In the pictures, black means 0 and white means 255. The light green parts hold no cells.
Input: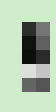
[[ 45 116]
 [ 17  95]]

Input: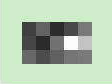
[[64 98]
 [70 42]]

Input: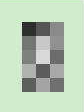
[[ 47  85]
 [116 200]]

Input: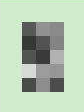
[[ 88 145]
 [ 55  82]]

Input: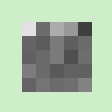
[[226 108]
 [100  92]]

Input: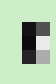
[[ 19  82]
 [ 12 234]]
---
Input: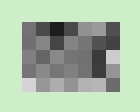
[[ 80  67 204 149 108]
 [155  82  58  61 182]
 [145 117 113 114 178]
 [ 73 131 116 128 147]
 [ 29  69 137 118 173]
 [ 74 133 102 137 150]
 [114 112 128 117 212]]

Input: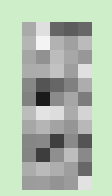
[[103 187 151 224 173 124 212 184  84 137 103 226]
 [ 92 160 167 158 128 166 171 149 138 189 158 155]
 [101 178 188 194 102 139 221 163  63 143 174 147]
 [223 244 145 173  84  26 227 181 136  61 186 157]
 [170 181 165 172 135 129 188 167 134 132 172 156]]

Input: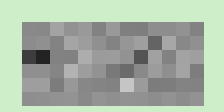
[[130 144 159 125 130 146]
 [146 136 163 164 131 140]
 [141 167 130 143 125 146]
 [142 100 161 156 124 141]
 [126 159  84 137 155 145]
 [127 150 146 107 197 146]
 [153 131 156 121 130 143]
 [130 144 155 146 132 147]
 [153 157 173 157 135 137]
 [146 165 129 178 152 147]
 [163 131 130 133 124 146]
 [136 144  35 143 158 143]
 [137 140  61 143 158 142]]

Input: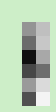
[[191 199 168 109 218 244]
 [148 107  16  71 154  80]]

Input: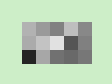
[[136 128 119]
 [190  85 105]
 [129 225 113]
 [154 195 167]
 [178 171  36]]

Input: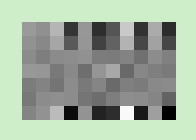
[[ 44  70 128 122 139  99   0]
 [171 162 140 127 137 133 159]
 [ 50  71 112 135 123 140  24]
 [201 179 131 105 127 142 249]
 [ 85  98 123 168 106 126  45]
 [ 46  65 124 149 133 109  34]
 [151 150 145 110 121 117 147]
 [ 53  89 141 137 140 140  11]
 [181 166 139 121 116 143 187]
 [144 136 126 150 131 140 146]
 [154 146 139 152 124 120 132]]

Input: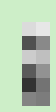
[[231 137 191 146 115 124]
 [219  80 204  90  50 131]]

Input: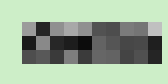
[[192  31  37]
 [117  73  80]
 [123  71  68]
 [ 77  85  99]
 [ 82  99 102]
 [144  12  59]
 [168  29 126]
 [144  39  58]
 [ 37 137  88]
 [155  26  78]]

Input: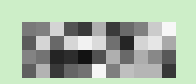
[[247 169  88  55]
 [203 230 136 181]
 [128 212 173 181]
 [106  37 105 191]
 [ 58 112 175 126]
 [175 219  81 245]
 [ 57 242  18 114]
 [ 83 214  45 101]
 [212 104  36  56]
 [127 213 115 179]
 [121  91 131  95]]
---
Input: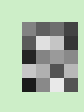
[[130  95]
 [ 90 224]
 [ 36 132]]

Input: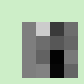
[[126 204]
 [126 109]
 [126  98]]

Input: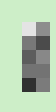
[[228 141]
 [120  75]
 [ 93 136]]

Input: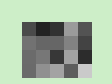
[[ 74  34]
 [114 102]
 [107 119]]

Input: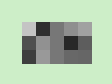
[[196  47]
 [ 79 145]
 [ 62 153]]

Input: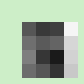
[[ 86  57]
 [111  90]
 [126  54]]

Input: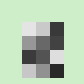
[[228 201]
 [151 104]
 [ 59  83]]
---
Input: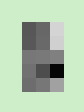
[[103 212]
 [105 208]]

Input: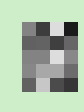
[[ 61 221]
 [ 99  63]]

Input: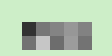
[[119 132]
 [198 109]]

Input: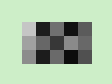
[[ 29 112]
 [103  55]]

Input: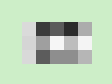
[[ 59  91]
 [159 246]]

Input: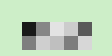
[[134 227]
 [207 191]]
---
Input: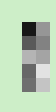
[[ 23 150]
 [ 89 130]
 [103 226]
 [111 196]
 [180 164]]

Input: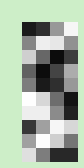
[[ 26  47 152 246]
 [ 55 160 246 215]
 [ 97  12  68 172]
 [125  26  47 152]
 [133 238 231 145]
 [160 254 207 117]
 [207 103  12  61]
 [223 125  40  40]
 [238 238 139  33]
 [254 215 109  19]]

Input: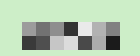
[[ 58  79 198 220  73 172  27]
 [156 114 142  51 234 178 129]]

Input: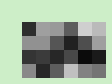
[[ 45 159 153  93 207 186]
 [ 52  59  39  72  11  26]
 [137  39  93 192 130 116]
 [145 145  85  33  78 159]]

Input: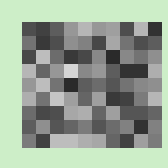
[[ 72 189 108  57  72 136  42 136 115 143]
 [ 78  65  93 151 182 151 159  78 182  50]
 [ 93 143  85 101 123  85 108 129  50 129]
 [108  72  78 167 174 101 159  85  85 101]
 [115  57  78 143 129  72 167 115  78  93]
 [123  65 189 189 174 167 101  65 159 123]
 [151 189 115  42  93 108  85 115 136 143]
 [174 115 197 159 101 159  57  65 123 182]
 [182 101 151 213 136 151  93  50  50 174]]

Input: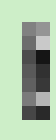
[[ 70  41]
 [ 76  21]
 [ 89  49]
 [ 96  56]
 [109 201]
 [123 181]
 [129 148]]
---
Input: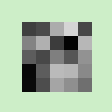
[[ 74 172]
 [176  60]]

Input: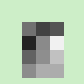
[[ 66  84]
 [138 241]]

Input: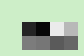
[[  7 235]
 [118  90]]

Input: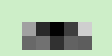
[[ 41   2]
 [113  49]]

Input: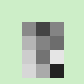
[[ 68 132]
 [131 109]]

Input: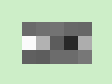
[[112 115]
 [178  92]]

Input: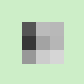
[[187 184]
 [163 182]]

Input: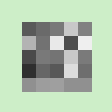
[[106 121]
 [114 233]]
